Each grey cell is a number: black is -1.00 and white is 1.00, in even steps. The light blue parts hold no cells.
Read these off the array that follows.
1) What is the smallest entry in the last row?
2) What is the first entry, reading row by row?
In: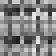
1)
-0.42
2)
0.38

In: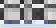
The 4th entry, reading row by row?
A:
0.62
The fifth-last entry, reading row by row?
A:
0.87
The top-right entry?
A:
0.62
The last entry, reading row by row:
-0.33
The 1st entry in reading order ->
-0.56
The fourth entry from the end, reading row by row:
0.87
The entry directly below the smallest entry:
0.87
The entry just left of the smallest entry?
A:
0.62
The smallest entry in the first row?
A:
-0.69
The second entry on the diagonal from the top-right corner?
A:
-0.33
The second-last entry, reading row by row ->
-0.33
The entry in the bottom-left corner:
0.87
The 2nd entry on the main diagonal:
-0.20
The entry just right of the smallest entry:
0.29
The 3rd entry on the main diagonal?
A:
0.50

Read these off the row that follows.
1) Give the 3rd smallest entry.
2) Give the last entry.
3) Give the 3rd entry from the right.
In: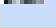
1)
-0.34
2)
0.14
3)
-0.09
